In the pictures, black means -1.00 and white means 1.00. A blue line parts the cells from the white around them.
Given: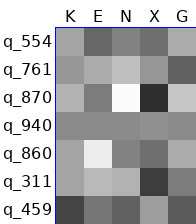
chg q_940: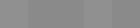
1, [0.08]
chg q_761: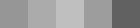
4, [0.18]
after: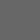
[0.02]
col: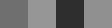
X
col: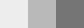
E
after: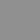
[0.08]
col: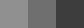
X

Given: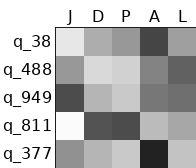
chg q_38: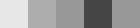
5, [0.25]
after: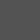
[-0.40]
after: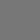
[-0.13]
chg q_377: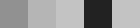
3, [0.58]
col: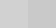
P

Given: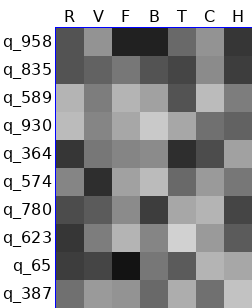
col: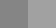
F
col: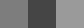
V
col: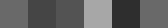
T
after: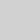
[0.21]
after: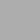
[-0.12]

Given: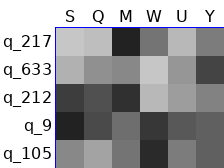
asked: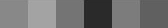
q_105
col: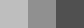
Q

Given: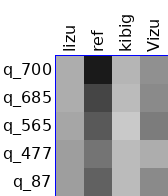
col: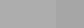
lizu
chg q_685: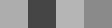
3, [0.47]
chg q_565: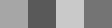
4, [-0.03]
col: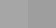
lizu
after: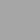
[-0.30]

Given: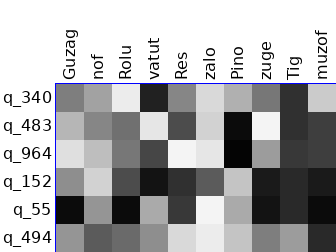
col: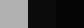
Pino
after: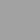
[0.85]
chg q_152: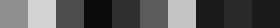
4, [-0.85]
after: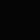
[0.22]

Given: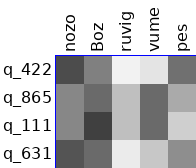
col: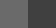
Boz
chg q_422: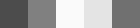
3, [0.90]
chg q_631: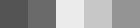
5, [0.11]
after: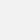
[0.79]

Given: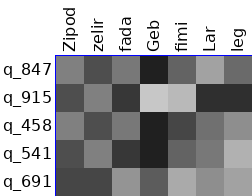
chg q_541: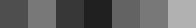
2, [0.00]
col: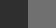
Lar
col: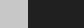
Geb
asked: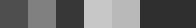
q_915

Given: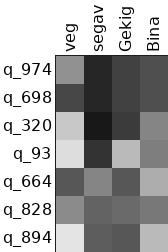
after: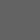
[-0.17]
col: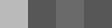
Gekig
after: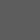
[-0.32]

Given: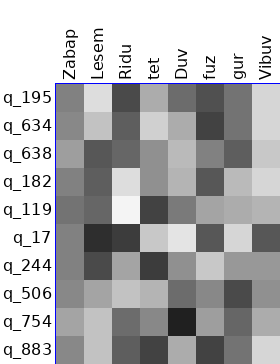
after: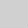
[0.35]
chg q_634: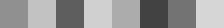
1, [0.07]

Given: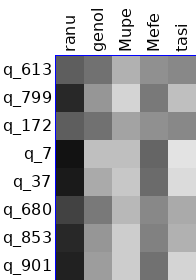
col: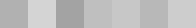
Mupe
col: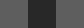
ranu

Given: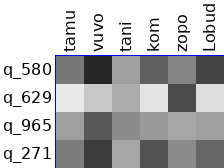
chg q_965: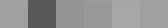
3, [0.09]
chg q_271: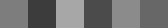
4, [-0.35]
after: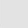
[-0.41]
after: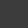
[0.31]
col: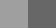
Lobud
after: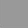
[0.31]
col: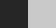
vuvo

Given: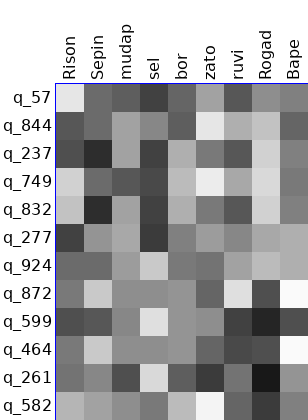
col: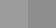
mudap
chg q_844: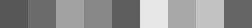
7, [0.37]

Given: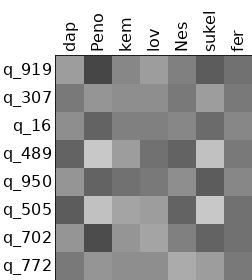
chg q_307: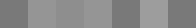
4, [0.11]
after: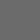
[0.06]
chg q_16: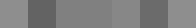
7, [0.06]

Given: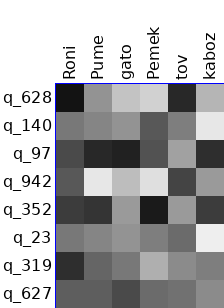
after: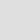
[-0.47]
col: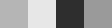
kaboz
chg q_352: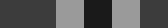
2, [-0.59]
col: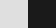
Pemek
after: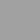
[-0.64]
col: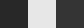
Pume

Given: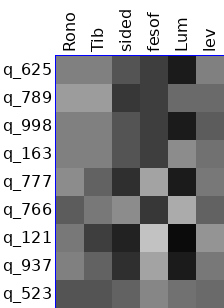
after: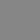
[-0.11]
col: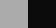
Lum
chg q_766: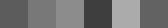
4, [-0.57]
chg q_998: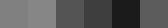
2, [0.00]

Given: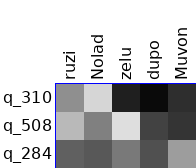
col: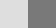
zelu
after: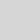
[-0.76]
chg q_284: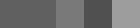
2, [-0.31]
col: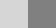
Nolad
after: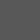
[-0.05]

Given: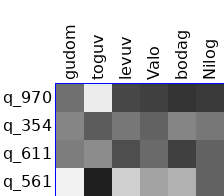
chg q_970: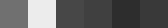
5, [-0.60]
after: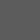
[-0.07]
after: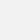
[-0.76]
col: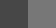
levuv

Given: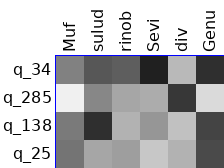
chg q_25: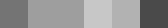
2, [0.30]
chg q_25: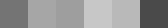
5, [0.40]
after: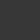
[0.71]
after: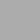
[-0.57]
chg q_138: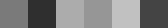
3, [0.40]
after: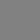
[-0.32]

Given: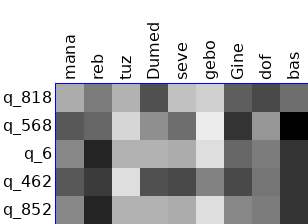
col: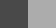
seve
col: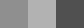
Dumed
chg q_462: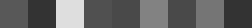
2, [-0.54]
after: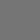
[-0.60]
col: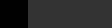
bas

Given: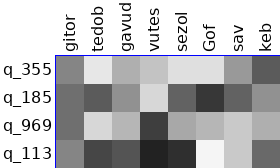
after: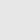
[0.37]
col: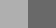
keb
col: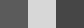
tedob
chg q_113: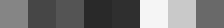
4, [-0.73]
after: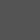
[-0.73]

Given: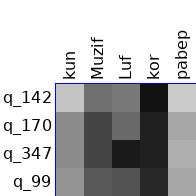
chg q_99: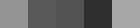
4, [-0.69]
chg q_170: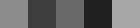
2, [-0.47]
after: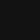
[0.59]

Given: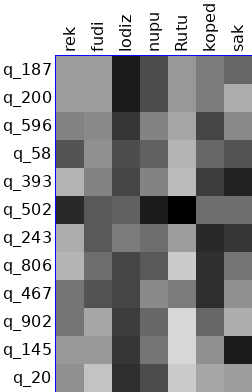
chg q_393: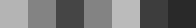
7, [-0.74]
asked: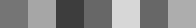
q_902
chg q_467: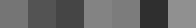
4, [0.08]
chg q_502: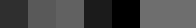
1, [-0.68]

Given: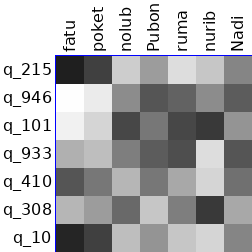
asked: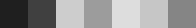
q_215
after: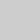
[0.22]

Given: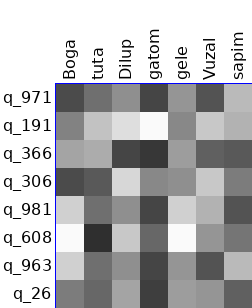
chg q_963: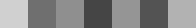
7, [0.46]
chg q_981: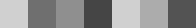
6, [0.40]

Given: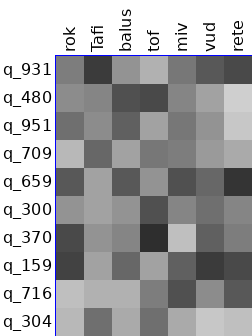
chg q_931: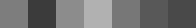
3, [0.15]
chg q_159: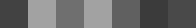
3, [-0.19]
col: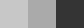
rete
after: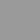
[0.33]
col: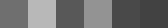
rok
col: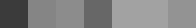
Tafi
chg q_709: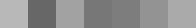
6, [0.21]

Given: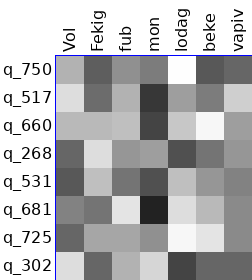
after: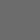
[0.40]
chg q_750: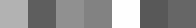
4, [-0.03]
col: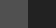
mon
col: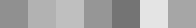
fub
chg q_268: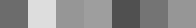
1, [-0.20]

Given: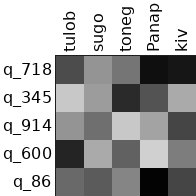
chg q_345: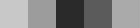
4, [-0.35]
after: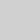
[-0.02]
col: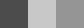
tulob

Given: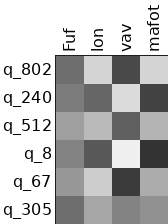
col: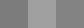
Fuf
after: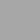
[0.03]
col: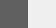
vav
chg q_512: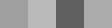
4, [0.41]

